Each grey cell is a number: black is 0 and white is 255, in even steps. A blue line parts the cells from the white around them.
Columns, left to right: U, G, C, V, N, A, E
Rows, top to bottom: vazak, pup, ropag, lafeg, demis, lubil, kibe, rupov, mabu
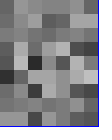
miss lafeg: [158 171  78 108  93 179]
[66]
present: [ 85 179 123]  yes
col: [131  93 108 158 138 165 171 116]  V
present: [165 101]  no
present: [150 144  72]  no

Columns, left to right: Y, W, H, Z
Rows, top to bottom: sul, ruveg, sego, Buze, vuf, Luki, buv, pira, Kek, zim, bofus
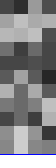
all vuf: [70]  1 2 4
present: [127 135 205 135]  no
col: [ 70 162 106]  W
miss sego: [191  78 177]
[183]

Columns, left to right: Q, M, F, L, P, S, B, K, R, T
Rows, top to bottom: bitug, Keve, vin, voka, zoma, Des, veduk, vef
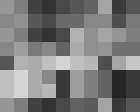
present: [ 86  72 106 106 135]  yes
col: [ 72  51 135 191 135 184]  L
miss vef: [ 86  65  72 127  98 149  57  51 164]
[92]
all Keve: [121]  10
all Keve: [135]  1 7 8

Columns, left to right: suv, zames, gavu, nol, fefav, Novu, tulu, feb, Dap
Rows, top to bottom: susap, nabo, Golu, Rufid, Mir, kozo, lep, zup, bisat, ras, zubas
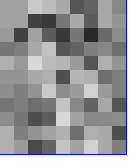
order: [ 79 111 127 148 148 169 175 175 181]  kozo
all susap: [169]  5 8
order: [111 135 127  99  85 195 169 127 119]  Rufid
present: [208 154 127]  yes
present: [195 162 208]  yes
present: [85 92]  no

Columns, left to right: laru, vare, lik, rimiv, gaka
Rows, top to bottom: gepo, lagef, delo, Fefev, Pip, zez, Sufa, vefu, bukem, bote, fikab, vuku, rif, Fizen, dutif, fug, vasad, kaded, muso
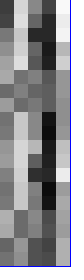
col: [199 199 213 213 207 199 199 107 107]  vare
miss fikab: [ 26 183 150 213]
[191]
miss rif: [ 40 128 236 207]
[47]
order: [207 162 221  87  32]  Pip

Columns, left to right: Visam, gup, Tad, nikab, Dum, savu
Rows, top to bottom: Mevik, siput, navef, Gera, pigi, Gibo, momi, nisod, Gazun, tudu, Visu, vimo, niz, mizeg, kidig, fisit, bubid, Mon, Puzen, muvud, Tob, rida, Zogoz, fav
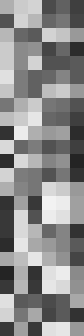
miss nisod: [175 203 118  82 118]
[111]
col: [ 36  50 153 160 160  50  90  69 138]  savu

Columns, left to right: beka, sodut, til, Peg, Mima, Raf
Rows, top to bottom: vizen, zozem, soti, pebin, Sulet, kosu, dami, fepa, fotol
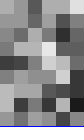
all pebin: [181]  2 3
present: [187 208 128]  no

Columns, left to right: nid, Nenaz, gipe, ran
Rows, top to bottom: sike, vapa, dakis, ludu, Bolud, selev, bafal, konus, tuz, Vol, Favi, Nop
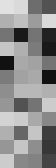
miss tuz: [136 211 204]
[169]
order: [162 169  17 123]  selev
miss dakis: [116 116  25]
[33]
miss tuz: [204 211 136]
[169]
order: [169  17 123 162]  selev

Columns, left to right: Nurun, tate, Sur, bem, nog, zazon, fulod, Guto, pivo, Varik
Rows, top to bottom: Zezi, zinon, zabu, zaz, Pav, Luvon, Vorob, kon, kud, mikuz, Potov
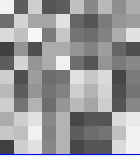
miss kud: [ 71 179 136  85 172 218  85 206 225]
[233]
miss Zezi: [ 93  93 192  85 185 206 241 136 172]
[143]
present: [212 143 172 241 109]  no

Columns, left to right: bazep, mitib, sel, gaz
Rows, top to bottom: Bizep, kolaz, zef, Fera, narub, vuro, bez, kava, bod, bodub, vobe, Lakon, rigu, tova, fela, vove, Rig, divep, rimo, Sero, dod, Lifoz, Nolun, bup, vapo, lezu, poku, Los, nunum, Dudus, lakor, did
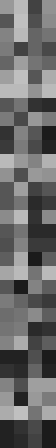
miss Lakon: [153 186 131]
[178]
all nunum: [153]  1 3
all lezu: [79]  3
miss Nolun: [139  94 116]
[109]
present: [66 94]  yes
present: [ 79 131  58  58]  yes
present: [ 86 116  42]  yes

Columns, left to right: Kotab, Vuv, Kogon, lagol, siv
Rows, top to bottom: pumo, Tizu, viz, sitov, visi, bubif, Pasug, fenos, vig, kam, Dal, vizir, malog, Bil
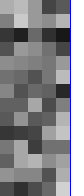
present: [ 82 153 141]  yes
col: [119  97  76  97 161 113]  lagol

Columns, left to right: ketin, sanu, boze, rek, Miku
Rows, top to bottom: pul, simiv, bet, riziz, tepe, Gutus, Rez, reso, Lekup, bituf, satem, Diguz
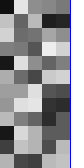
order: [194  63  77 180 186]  satem
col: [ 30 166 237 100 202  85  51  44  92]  rek
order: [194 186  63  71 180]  Diguz

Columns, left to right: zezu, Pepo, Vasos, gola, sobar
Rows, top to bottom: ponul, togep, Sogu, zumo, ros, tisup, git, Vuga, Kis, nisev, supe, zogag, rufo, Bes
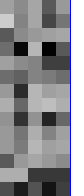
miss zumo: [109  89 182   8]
[2]
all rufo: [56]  3 4 5
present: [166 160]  no
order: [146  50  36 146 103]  Kis
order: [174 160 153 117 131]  nisev
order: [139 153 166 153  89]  zogag
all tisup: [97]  2

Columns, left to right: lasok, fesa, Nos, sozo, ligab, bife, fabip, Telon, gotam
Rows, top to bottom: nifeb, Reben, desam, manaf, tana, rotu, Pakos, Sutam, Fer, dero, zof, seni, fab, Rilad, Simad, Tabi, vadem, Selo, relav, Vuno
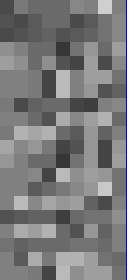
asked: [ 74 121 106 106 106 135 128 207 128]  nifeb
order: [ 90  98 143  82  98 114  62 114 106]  Tabi
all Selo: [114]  1 6 7
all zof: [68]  5 8

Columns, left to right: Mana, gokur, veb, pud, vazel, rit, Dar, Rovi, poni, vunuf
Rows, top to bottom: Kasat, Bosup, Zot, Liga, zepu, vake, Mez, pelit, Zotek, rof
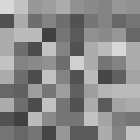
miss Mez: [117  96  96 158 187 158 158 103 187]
[180]
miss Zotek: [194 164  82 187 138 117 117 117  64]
[125]
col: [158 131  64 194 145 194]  pud

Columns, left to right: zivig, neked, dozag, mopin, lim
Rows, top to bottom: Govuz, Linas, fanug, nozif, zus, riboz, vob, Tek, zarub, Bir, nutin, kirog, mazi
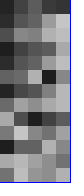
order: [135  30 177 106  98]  riboz
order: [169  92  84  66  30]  nozif
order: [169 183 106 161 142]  Tek
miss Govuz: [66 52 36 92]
[58]

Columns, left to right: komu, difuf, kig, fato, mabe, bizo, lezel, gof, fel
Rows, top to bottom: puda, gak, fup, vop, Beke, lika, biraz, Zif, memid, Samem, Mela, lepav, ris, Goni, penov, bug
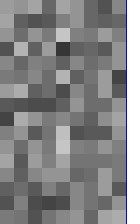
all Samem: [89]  3 7 8
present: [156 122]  yes
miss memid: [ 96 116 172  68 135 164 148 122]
[142]
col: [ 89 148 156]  kig

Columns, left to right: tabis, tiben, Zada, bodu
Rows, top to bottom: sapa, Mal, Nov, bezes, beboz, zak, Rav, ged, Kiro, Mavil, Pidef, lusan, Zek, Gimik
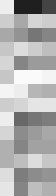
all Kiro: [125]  4
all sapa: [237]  1
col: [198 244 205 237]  tabis
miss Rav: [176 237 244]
[182]
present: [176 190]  yes

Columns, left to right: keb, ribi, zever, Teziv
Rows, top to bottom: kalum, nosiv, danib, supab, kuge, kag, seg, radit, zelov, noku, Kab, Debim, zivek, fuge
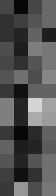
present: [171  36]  no
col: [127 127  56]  keb
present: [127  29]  no
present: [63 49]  no
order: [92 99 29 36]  Kab
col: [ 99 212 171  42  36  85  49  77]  zever
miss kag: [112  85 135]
[77]

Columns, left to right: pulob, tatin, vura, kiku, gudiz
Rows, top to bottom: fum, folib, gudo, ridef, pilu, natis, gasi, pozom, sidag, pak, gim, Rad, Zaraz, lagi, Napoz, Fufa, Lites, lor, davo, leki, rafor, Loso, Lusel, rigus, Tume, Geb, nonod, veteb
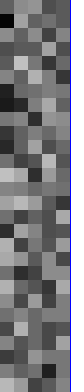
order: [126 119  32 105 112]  gasi
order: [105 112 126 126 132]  Lusel
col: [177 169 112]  pulob
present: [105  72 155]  no
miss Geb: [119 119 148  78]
[60]
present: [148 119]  yes
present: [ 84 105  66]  no

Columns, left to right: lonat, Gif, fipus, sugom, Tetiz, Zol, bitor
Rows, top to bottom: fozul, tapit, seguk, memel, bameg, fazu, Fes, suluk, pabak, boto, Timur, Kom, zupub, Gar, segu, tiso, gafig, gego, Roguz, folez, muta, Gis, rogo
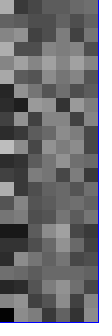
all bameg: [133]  1 3 5 7
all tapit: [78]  3 4 6
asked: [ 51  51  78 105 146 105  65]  gego
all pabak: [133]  4 5 7
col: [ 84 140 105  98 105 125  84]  sugom

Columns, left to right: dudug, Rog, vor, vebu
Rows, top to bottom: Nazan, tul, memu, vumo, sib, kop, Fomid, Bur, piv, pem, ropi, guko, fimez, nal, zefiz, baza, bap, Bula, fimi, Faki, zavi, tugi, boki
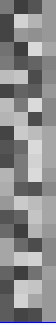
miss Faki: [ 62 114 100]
[158]
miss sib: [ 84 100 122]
[130]
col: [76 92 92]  dudug
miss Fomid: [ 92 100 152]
[68]

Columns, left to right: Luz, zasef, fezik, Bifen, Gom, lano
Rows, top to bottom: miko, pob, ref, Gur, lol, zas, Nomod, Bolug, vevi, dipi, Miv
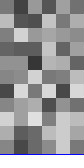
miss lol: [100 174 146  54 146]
[181]
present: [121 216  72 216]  yes
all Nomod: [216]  2 4 6

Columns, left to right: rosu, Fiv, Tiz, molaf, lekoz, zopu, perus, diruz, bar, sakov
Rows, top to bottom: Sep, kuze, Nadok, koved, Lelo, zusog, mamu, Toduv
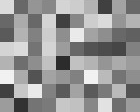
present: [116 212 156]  yes
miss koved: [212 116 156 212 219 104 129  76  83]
[70]
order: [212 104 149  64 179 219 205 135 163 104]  Sep
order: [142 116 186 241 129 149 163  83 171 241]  zusog
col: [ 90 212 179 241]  rosu
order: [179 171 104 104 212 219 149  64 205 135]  kuze

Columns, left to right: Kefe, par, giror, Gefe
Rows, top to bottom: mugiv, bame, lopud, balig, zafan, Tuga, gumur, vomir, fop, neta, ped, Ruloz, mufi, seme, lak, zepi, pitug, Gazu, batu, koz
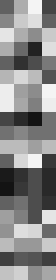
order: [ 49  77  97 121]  zafan
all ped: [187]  1 2 4
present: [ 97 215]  yes

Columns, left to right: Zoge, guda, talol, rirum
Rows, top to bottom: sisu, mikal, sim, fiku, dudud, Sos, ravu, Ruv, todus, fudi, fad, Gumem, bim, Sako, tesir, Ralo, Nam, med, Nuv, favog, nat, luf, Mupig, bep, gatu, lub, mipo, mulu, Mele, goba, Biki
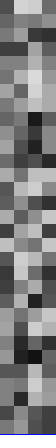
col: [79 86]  rirum
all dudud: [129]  1 2 4
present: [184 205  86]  no
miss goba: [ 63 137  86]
[71]
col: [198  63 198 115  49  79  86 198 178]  rirum

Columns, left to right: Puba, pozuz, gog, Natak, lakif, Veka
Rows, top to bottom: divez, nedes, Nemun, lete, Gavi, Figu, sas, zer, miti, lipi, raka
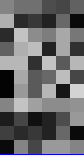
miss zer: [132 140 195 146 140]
[160]
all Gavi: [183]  1 2 6
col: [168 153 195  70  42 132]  pozuz
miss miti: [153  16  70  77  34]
[28]
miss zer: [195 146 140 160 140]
[132]
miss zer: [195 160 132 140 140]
[146]

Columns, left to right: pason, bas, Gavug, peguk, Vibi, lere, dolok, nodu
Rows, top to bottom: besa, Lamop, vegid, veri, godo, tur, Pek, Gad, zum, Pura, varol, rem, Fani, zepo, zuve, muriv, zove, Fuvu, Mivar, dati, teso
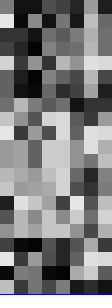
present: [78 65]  yes
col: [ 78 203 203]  peguk
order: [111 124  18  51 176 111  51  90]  vegid

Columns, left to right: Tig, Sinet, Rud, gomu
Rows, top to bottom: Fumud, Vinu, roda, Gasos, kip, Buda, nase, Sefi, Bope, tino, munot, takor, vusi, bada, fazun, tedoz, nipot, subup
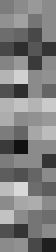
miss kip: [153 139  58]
[132]
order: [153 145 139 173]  Bope

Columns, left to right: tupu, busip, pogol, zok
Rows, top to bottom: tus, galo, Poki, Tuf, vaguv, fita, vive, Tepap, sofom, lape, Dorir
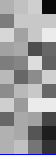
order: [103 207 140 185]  fita
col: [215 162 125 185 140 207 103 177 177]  tupu
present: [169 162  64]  no
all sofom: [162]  3
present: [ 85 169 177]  no
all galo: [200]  2 3 4
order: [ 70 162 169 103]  sofom

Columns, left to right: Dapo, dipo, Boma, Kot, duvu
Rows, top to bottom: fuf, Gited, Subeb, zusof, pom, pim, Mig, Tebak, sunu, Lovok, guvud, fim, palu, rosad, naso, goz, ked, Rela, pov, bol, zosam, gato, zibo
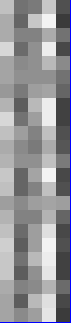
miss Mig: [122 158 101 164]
[152]
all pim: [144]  2 3 4
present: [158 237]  yes
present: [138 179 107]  yes
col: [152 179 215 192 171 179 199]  Dapo
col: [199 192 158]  Dapo

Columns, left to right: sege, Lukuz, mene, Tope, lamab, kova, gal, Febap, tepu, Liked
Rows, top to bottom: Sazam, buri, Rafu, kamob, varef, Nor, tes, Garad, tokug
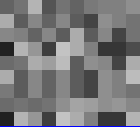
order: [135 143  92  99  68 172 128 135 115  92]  buri
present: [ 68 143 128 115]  yes
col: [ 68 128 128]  tepu
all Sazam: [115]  2 5

